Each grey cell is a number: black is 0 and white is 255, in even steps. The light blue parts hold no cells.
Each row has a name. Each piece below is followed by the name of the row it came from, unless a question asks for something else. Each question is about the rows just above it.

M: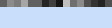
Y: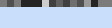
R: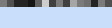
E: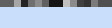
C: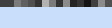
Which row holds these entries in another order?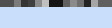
E
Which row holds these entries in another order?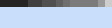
Y
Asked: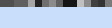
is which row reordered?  E
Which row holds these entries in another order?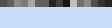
M
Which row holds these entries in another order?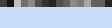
M

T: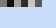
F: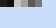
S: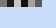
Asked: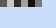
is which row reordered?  T
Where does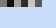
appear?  T
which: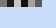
S
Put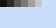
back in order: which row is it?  T

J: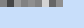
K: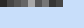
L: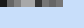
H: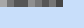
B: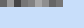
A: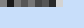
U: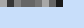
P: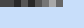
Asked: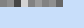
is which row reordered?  J
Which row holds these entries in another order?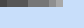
H
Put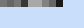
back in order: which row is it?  L
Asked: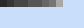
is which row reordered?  K
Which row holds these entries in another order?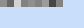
J
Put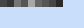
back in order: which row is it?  K
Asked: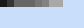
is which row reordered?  U

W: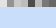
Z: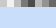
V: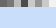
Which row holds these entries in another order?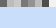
Z
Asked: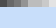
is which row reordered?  W
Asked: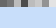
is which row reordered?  W
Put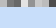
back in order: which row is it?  W
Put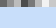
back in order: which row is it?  Z

